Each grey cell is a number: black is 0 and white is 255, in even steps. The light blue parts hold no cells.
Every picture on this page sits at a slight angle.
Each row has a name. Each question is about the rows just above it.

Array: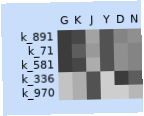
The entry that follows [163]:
[82]
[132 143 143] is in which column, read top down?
D
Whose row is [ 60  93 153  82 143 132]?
k_71

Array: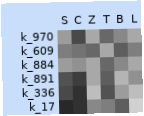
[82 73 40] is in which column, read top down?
S
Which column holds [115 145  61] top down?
C
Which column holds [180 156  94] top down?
B

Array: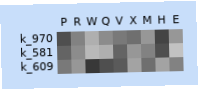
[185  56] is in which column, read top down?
W
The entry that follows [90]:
[163]

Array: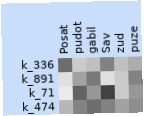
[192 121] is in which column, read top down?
gabil
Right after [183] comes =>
[130]
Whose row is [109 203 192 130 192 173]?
k_336
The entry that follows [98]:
[151]
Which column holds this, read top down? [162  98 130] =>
pudot

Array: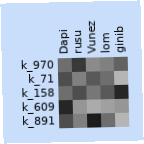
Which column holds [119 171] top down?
Vunez
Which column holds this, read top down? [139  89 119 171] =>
Vunez
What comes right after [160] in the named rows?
[150]
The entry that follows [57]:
[139]
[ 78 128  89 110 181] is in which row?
k_71
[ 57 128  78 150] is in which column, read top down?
rusu

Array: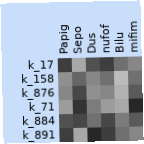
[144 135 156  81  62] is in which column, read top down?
Papig
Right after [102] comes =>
[135]
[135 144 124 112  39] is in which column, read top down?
Dus
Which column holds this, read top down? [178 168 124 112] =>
Bilu

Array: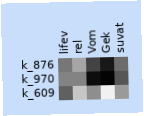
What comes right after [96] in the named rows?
[198]
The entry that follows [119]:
[166]
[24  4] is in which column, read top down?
Gek

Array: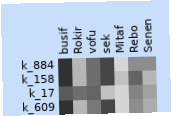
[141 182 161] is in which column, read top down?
Senen
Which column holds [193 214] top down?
Mitaf
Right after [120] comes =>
[70]

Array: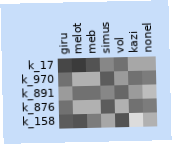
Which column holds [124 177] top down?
nonel
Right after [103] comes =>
[155]
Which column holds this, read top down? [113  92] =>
giru
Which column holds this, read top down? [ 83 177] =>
meb

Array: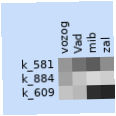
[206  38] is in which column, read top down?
zal
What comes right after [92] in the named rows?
[141]
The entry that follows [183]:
[47]

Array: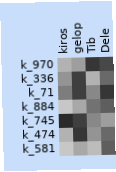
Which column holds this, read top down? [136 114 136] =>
Tib
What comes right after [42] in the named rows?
[63]
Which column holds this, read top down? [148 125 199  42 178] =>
kiros

